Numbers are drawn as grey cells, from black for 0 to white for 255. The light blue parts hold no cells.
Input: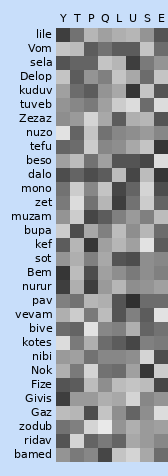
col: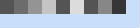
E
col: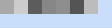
L
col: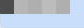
T
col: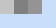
Q
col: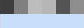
L

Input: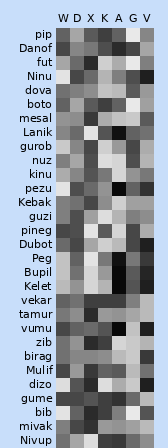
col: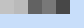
W
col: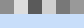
K
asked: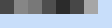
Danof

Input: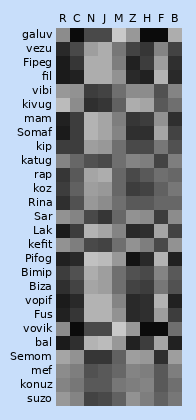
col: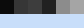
H
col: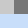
M
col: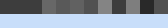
C

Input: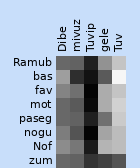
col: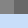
Dibe
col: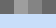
Dibe
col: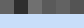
mivuz

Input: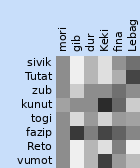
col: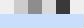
gib
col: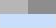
dur
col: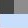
Lebag
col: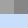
Lebag
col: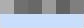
fina
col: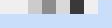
gib

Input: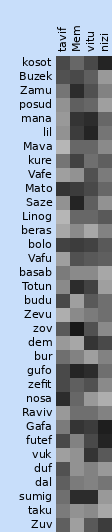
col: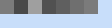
tavif
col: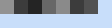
Mem
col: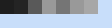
nizi
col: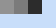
Mem
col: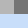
tavif
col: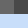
Mem

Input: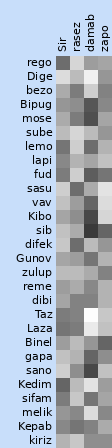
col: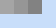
zapo
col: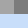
Sir
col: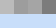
Sir

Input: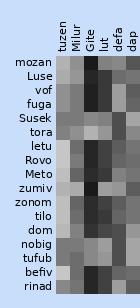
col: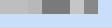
tuzen
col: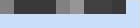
lut
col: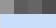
defa

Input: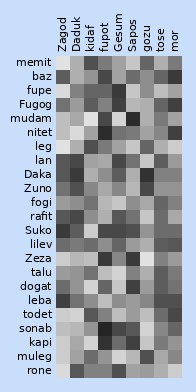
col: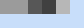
Sapos
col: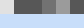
Zagod
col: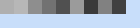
Sapos
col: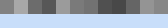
mor
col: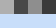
fupot
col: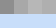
fupot
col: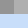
gozu

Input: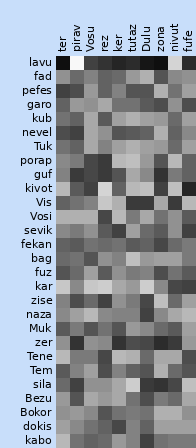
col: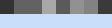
rez
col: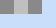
zona
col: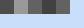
pirav
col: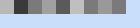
tutaz
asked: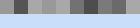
Bezu
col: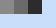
zona

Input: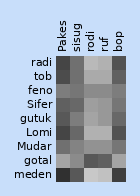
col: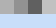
ruf
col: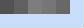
bop
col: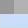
ruf
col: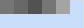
bop

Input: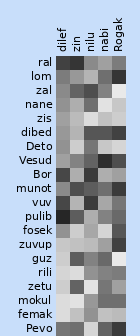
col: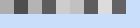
zin
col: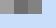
nabi
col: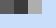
nilu

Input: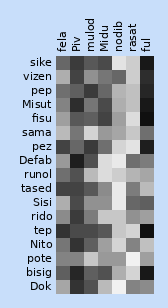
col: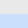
nodib
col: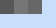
Piv
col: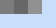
rasat
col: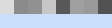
Midu
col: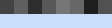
Piv
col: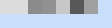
Midu

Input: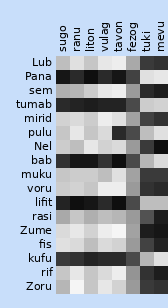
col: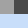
fezog
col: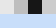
ranu
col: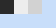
tavon
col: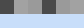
fezog

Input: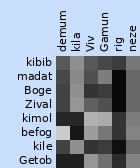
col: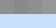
kila
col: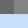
neze
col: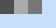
Gamun
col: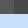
demum
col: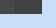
demum
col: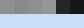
kila

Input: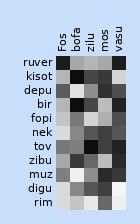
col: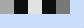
bofa
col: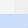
vasu
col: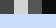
zilu
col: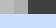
mos
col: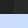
vasu

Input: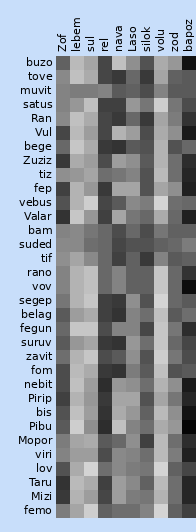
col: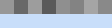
Laso
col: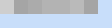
volu
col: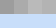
lebem
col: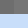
silok
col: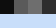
bapoz

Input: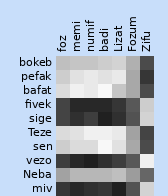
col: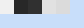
memi
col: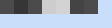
Zifu

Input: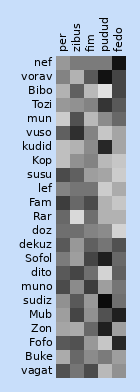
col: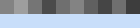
fim
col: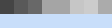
fedo
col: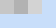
fedo
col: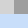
pudud

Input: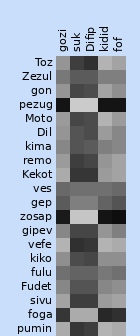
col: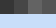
Difip
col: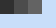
suk
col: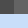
suk
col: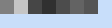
suk
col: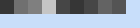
Difip
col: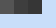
suk
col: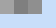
fof

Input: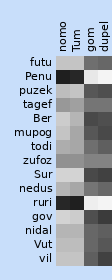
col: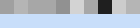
Tum
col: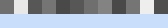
gom

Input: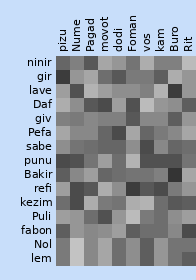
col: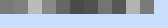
vos
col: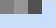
Nume
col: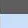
vos

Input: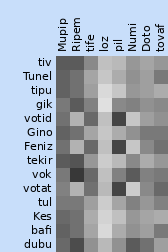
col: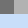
Ripem
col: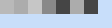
pil
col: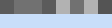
Ripem
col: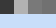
Ripem
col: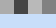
pil
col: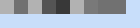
Ripem
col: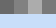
tovaf

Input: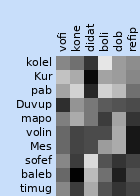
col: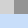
kone
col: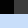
kone
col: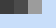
boli
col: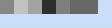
vofi
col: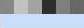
vofi
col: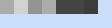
kone

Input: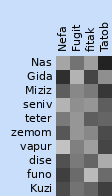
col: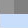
Fugit
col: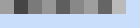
fitak

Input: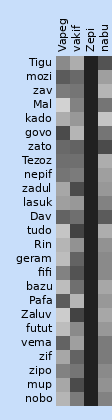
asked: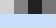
Mal
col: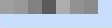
nabu
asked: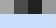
zadul
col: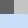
Vapeg

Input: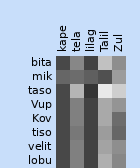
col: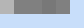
tela
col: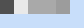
Talil
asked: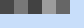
tiso
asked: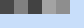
velit
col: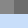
tela
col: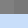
tela
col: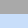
Talil

